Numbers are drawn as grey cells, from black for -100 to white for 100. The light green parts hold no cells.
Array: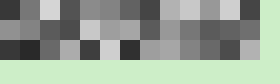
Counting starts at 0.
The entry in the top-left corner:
-56
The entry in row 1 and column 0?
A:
14
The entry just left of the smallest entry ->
-56
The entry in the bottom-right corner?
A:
40
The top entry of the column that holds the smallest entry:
-7
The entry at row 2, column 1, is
-68
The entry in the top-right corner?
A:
-46
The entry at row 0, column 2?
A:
67

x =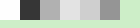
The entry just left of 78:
39
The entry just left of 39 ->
-58

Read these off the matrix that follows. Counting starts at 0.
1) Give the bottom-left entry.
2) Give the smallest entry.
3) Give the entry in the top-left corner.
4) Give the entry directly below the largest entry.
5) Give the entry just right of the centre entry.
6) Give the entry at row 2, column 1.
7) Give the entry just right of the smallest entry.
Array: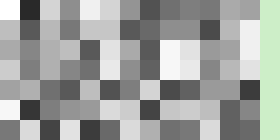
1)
-6
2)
-68
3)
100
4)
49
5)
-24
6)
5
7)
66

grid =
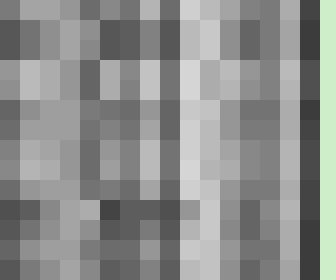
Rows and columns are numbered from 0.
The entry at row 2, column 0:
-32
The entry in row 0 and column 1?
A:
29
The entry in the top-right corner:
-47
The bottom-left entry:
-32
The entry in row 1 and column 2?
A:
12
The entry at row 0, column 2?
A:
29
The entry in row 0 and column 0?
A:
-4
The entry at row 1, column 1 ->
-10

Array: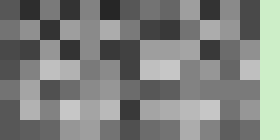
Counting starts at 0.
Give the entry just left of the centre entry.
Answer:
8
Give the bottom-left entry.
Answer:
-32
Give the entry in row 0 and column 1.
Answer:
-65
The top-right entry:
-43
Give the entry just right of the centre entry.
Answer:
50
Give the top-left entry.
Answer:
-32
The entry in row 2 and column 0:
-43
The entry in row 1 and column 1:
13
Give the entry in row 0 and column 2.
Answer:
-4
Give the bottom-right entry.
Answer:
-15
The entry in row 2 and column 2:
18
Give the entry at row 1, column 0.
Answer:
-10
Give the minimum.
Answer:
-70
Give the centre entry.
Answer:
-49
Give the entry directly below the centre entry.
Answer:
-15

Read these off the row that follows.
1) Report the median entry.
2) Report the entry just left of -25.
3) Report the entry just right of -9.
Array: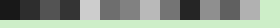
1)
-14
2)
12
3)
-71

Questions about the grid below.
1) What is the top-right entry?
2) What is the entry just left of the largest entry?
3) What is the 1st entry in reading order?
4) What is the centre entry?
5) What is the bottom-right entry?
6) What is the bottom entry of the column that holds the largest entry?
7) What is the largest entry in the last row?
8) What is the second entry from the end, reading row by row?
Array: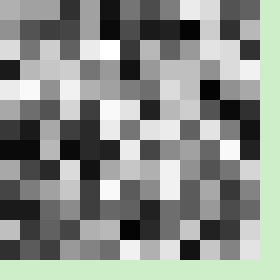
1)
-24
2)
84
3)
38
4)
-8
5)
78
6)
-14
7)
89
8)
3

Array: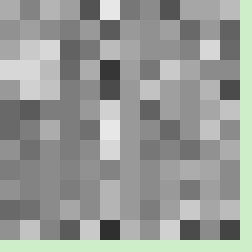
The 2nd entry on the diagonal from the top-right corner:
20
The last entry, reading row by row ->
-47
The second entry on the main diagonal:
25
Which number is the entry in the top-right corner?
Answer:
47
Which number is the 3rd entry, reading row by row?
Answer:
41
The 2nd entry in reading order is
3
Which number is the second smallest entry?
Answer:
-58
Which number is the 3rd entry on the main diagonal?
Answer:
69
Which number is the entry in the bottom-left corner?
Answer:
14
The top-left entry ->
35
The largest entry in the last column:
52
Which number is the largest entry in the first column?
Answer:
69
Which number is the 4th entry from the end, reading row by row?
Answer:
63
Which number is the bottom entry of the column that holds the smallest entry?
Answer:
-63
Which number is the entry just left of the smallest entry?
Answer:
58
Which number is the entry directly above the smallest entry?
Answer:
41
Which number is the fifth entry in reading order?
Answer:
-35
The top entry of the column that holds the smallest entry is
81
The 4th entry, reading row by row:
25
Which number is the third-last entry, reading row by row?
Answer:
-41
